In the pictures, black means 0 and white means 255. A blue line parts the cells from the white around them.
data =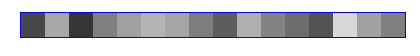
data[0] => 72
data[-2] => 162
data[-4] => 82
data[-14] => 54
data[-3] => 216
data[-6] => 131

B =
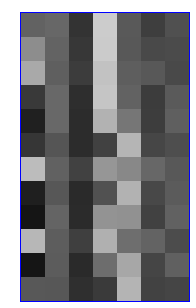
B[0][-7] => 98
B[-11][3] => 203
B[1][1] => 99
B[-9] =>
[57, 104, 46, 197, 98, 60, 90]
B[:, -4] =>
[204, 203, 194, 197, 178, 65, 150, 81, 147, 176, 109, 58]
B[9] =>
[183, 93, 63, 176, 110, 99, 76]
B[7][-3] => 178
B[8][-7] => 21
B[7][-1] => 91
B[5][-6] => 85
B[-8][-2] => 61
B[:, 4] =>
[89, 88, 94, 98, 118, 181, 136, 178, 145, 110, 167, 180]
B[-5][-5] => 42
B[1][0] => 141
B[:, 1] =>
[103, 99, 95, 104, 104, 85, 97, 87, 100, 93, 92, 87]
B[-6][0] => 188
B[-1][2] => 47

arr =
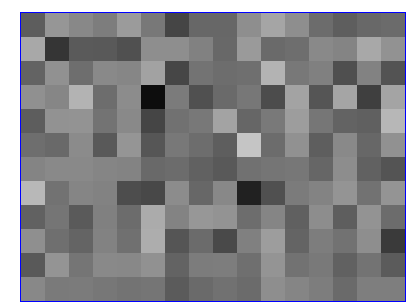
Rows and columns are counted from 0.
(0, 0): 93
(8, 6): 131
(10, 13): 97
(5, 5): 86
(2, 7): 115
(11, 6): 91
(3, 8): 106
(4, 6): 113
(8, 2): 90
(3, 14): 63
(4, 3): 115
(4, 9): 102
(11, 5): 117
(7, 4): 77
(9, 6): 85
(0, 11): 142
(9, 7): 107
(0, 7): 103
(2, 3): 137
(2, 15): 83
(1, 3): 89
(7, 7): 103
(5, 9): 197
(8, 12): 141
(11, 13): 106
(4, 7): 120
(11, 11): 133
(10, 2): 117
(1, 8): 104
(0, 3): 125
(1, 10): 106
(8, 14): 147
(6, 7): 97
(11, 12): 125
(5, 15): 145

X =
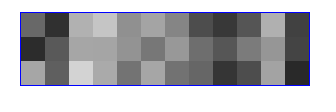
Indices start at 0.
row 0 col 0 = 104
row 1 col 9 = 123
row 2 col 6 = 114
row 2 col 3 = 170
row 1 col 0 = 44
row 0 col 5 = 164
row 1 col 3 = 165
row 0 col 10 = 176
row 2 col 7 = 102
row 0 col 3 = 197
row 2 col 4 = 115

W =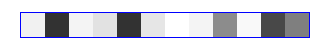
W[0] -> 241
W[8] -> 140
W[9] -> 249
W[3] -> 226

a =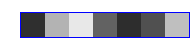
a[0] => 47
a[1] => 179
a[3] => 98

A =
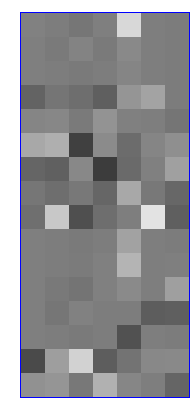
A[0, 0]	129
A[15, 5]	126
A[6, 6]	160
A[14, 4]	115
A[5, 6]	143
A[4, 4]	128
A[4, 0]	133
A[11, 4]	138
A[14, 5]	136
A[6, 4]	106
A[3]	[99, 117, 110, 95, 149, 163, 124]
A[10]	[127, 125, 123, 128, 180, 126, 127]
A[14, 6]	137
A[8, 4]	126
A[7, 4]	168
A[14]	[74, 158, 210, 93, 115, 136, 137]
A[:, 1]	[125, 122, 125, 117, 135, 175, 96, 110, 200, 125, 125, 121, 118, 125, 158, 149]
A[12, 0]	127
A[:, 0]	[129, 127, 127, 99, 133, 168, 101, 118, 111, 127, 127, 127, 127, 127, 74, 145]
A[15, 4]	134
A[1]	[127, 122, 131, 122, 137, 126, 124]
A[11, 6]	159
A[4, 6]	117
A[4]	[133, 135, 122, 147, 128, 126, 117]
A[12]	[127, 118, 129, 125, 125, 93, 95]
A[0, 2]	118

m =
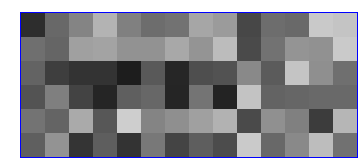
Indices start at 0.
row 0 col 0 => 45
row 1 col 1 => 101
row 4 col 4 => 206
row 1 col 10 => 114
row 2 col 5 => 89
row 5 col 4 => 51
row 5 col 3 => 94
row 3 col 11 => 102
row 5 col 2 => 52
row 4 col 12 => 60
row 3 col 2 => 67
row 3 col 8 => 35
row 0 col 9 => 71
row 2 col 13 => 111
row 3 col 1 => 127
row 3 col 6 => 37
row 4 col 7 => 160
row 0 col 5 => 109
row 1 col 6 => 168
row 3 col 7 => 116
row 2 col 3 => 51
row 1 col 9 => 74
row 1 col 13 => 202
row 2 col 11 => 196
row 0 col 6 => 114
